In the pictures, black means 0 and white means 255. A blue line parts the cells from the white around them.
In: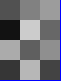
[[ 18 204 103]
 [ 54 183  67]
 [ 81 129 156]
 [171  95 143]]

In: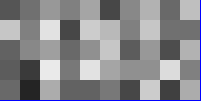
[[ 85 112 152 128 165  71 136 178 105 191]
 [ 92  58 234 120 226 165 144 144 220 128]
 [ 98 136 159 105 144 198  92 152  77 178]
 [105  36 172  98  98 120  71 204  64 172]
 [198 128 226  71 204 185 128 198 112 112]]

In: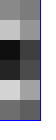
[[ 15  62]
 [ 36  75]
 [110  95]
 [137 124]
 [196 149]
 [211 162]]

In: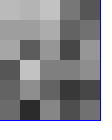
[[ 86 194 127 127 142]
 [ 99 142  99  56  71]
 [107  43 134  78 113]
 [158 158 172  99 113]
 [166  92 150  71 150]
 [186 180 194 119  86]]

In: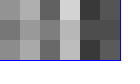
[[119 153 126 183  77  77]
 [140 169 105 189  57  90]
 [147 175  97 211  57  84]]

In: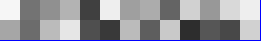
[[166 108 187 230  79  57 187  94 201  45  86  72 209]
 [246 115 144 179  64 238 159 172 100 209 152 217 238]]
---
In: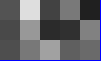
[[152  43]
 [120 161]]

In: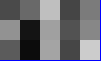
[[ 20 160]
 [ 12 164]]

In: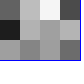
[[178 160]
 [133 158]]

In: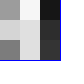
[[224  45]
 [224  52]]

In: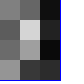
[[213  34]
 [159  10]]

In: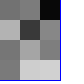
[[ 57 135]
 [165 126]]
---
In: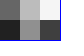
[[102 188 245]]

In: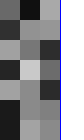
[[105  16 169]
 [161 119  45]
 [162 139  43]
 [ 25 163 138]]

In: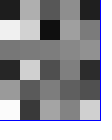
[[ 29 175  87 142  31]
 [119 123 125 136 145]
 [154  90 125  95  80]]

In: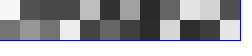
[[247  82  71  71 190  50 161  42  99 228 210  80]]

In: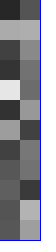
[[ 39  84]
 [ 65 137]
 [230 108]
 [157  65]
 [ 87 114]
 [ 84 179]]

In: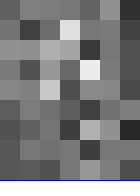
[[ 96 127 124 119  99 145  49]
 [145 142 175 165  57 119  81]
 [135 129 201  78 136 135  74]
 [ 82  97 118  63 176 146  41]
 [ 88  90  82 119 151 126  77]]
